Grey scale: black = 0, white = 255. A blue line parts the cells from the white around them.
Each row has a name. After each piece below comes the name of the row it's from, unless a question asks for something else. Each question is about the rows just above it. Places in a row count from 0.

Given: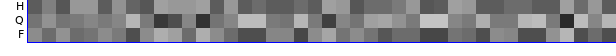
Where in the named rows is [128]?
H, 1
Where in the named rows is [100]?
H, 7

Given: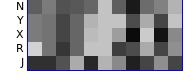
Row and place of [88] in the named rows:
N, 3
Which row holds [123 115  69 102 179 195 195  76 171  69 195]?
Y
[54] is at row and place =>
R, 2
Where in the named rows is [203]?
X, 8
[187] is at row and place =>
X, 4
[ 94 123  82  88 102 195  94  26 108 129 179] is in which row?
N
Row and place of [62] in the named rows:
R, 6

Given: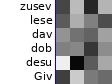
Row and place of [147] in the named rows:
dav, 0
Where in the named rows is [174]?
lese, 1
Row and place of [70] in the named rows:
zusev, 0
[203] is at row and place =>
Giv, 1
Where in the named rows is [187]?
zusev, 1
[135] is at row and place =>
dob, 1

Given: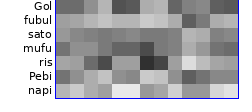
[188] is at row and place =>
ris, 10
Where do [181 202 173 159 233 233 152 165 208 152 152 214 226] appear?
napi
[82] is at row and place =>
Gol, 4

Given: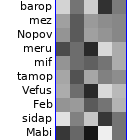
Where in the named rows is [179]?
Feb, 4
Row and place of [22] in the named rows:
Mabi, 2
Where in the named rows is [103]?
Mabi, 1
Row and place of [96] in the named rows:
mif, 2
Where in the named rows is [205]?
barop, 2
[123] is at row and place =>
barop, 4

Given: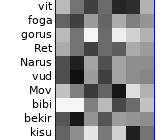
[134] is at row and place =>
vud, 6
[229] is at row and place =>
kisu, 2
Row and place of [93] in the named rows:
Ret, 4
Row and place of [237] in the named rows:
gorus, 4
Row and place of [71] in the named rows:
bibi, 4

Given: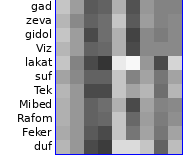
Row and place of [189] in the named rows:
duf, 8
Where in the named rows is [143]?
Rafom, 8
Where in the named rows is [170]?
Feker, 0
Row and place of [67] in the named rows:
gidol, 5
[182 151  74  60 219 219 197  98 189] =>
duf
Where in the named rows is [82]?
gad, 5

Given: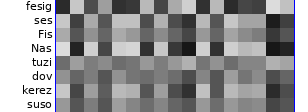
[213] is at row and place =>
Nas, 5
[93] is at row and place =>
kerez, 3

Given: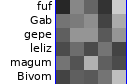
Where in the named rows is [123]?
Gab, 1
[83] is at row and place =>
magum, 1
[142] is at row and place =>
Gab, 2
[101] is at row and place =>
fuf, 2
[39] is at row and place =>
fuf, 0
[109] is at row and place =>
leliz, 1

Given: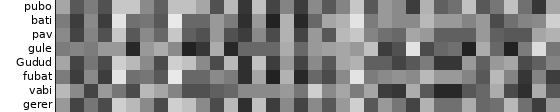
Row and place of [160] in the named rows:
gule, 19
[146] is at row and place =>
fubat, 24

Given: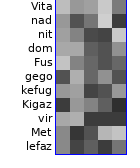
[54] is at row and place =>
Met, 1
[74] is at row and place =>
nit, 2
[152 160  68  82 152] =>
kefug

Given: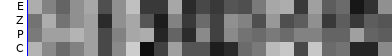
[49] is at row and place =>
E, 24
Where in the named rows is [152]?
Z, 17

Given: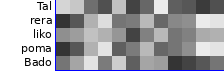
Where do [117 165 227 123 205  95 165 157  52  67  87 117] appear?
Bado
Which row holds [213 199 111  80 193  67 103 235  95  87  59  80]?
Tal
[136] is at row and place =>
rera, 8
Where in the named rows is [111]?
Tal, 2
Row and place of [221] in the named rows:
rera, 3

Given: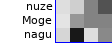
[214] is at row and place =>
nagu, 0
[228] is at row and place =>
Moge, 0
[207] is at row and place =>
nuze, 1
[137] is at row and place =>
nagu, 3
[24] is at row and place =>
nagu, 1

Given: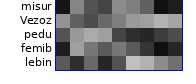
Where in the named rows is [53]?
femib, 6
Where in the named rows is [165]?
Vezoz, 8

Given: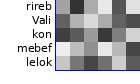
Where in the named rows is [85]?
rireb, 4
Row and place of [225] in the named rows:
rireb, 5
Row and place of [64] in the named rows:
kon, 0
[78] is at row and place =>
Vali, 5

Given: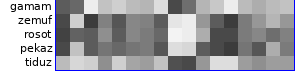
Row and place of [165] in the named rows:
tiduz, 5
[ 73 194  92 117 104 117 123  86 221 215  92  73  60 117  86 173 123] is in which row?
pekaz
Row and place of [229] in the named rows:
zemuf, 8
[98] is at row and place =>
rosot, 1
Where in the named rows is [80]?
tiduz, 8

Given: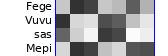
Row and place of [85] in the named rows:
Mepi, 5
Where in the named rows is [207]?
sas, 1
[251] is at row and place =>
sas, 5

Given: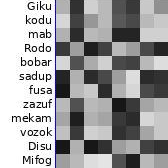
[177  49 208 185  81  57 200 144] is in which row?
Giku
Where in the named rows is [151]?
kodu, 2
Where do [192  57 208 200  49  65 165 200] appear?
vozok
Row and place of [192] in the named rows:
vozok, 0
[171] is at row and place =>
bobar, 2

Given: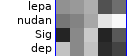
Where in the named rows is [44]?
dep, 3
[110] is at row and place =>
lepa, 4
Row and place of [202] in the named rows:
Sig, 2
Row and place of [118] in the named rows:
nudan, 0
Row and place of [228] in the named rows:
nudan, 3

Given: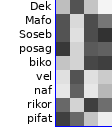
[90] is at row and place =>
posag, 2
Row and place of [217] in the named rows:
Mafo, 1
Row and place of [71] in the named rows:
biko, 2
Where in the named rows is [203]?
vel, 3

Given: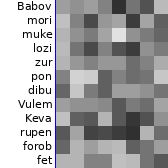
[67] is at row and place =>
rupen, 2
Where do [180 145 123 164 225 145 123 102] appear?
muke
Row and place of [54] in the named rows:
Keva, 5
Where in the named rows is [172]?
zur, 7
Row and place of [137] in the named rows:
Vulem, 3

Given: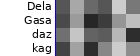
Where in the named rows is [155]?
Gasa, 1
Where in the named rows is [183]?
daz, 4
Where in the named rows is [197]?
daz, 1
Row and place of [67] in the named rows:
kag, 0
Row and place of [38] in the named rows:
Gasa, 2

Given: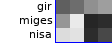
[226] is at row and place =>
nisa, 1
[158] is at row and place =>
gir, 3
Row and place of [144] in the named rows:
gir, 2
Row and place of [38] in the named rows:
miges, 2
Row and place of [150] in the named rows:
miges, 0

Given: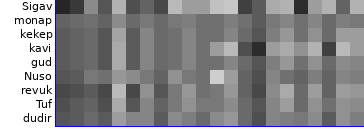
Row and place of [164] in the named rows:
kekep, 4
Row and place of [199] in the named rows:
Sigav, 12

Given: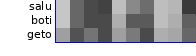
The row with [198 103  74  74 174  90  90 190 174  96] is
boti
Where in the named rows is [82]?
geto, 1
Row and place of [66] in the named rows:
salu, 3
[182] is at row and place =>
salu, 8
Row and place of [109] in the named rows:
salu, 6
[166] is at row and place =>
geto, 8

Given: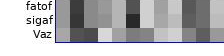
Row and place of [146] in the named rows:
sigaf, 3
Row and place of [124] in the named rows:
Vaz, 5
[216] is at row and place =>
Vaz, 3
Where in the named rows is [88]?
fatof, 9
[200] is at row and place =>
fatof, 8
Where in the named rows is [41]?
sigaf, 5

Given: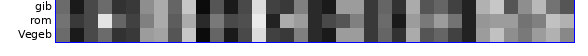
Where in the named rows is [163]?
Vegeb, 7
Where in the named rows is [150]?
rom, 30
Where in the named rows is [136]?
Vegeb, 36
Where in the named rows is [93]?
rom, 8

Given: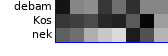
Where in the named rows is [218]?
nek, 4
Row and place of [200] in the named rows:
nek, 3
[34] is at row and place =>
Kos, 4
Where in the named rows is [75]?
Kos, 2
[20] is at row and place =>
debam, 0
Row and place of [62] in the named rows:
Kos, 1
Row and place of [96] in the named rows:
nek, 0

